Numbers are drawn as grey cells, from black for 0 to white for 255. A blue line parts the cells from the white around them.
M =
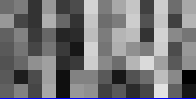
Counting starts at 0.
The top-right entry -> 168
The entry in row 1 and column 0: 152
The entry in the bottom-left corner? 97
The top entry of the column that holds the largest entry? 205
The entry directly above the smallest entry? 144
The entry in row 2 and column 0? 97
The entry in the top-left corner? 109
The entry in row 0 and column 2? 51
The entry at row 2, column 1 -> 130
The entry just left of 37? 103
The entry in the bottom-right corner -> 23
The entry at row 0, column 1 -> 124
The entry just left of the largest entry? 70
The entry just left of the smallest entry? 137
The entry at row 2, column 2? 58
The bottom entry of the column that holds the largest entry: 226
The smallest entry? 1

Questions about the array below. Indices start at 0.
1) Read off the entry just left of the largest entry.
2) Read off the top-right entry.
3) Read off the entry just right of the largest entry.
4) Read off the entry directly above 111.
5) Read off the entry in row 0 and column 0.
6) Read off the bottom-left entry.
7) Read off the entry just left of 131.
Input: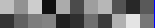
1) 177
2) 89
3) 119
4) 158
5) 191
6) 53
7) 125

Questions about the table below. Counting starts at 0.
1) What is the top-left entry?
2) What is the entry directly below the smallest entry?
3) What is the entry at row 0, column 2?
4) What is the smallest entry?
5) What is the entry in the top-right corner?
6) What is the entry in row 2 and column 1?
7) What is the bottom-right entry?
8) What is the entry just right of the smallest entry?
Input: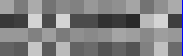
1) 165
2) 158
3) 171
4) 41
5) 171
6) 152
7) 107
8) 186

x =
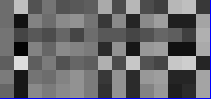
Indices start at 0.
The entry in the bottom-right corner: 164
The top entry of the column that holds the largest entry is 191
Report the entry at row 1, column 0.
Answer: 109
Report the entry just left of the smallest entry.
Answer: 116
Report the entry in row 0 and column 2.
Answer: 82
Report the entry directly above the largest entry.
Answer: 4
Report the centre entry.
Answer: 43
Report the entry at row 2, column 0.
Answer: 116
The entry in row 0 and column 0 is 109
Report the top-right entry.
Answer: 56
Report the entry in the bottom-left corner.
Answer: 102
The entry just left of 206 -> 199
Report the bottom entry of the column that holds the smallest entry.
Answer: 23
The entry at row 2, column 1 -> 69
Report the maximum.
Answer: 221
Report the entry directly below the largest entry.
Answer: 23
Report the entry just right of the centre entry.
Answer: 146
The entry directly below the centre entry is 176
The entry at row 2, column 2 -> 88

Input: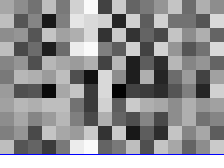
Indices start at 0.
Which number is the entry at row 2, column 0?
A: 141
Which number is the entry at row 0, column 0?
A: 167
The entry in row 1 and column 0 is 190
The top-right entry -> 141
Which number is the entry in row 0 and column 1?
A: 141
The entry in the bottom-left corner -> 190
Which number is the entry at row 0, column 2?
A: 114
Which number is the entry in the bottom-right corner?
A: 202
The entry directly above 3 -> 141
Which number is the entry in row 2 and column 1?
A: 149
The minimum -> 3
